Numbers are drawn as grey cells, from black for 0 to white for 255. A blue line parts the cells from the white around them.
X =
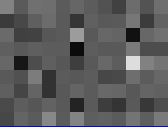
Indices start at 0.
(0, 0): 130
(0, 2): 112
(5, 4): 91
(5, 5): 88
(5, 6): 92
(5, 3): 50
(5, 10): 92
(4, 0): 103
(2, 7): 103
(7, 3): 98
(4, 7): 104
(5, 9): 110
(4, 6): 89
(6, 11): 97
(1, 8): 90
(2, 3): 87
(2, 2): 66
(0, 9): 108
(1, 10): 60
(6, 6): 91
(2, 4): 90
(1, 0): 59
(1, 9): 119
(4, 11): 116
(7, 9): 89
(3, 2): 95
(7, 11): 77
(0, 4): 91
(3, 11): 77
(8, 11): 122

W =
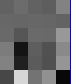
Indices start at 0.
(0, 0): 98
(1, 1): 102
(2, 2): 106
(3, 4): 137
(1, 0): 103
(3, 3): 81
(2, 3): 105
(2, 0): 105

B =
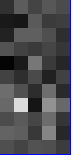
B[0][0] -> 49
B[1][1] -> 22
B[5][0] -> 66
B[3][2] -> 58
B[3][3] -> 69
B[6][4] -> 42
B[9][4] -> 39
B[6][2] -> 45
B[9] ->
[99, 94, 56, 133, 39]
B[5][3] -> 33
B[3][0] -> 83
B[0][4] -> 75
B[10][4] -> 60
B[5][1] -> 46
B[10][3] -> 79

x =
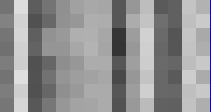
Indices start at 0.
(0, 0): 115
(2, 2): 95
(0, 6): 168
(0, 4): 144
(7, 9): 153
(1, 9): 172
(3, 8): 52
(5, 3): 114
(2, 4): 153
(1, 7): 173
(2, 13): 197
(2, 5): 175
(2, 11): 106
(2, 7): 167
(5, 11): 104
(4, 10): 205
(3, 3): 149
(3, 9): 152
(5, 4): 149
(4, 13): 189
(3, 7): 165
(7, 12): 96
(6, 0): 125
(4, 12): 102
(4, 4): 142
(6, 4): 143
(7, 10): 187
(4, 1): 206
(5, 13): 205
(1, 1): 210
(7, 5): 163
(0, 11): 90
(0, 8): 87
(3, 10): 207
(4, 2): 81
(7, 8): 82
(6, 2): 81
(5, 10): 195

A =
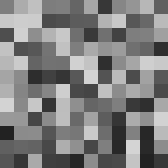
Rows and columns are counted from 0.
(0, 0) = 126
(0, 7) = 55
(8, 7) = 93
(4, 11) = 201
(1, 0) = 200
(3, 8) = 156
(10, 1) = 102
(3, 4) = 193
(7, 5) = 143
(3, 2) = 87
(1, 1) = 205
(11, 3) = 63
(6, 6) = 69
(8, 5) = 105
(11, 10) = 34
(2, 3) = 179
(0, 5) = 101
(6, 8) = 140
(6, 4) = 206
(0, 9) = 149
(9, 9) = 129
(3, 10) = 101
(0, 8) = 134
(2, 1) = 208
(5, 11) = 88
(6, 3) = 134
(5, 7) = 83
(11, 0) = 85
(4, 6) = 195
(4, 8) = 139
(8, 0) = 153
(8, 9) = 172
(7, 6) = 101
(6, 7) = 193
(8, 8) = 53

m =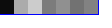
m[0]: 12
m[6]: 130
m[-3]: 144
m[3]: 124

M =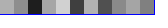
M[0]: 176
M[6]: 178
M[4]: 209

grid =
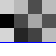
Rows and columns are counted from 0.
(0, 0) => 209
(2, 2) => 66
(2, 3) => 188
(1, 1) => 74

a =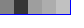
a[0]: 131
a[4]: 193
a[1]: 53

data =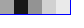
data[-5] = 164
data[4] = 234
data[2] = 147

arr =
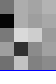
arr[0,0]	116
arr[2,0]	121
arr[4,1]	194
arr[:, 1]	[173, 173, 217, 48, 194]
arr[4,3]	139
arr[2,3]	155
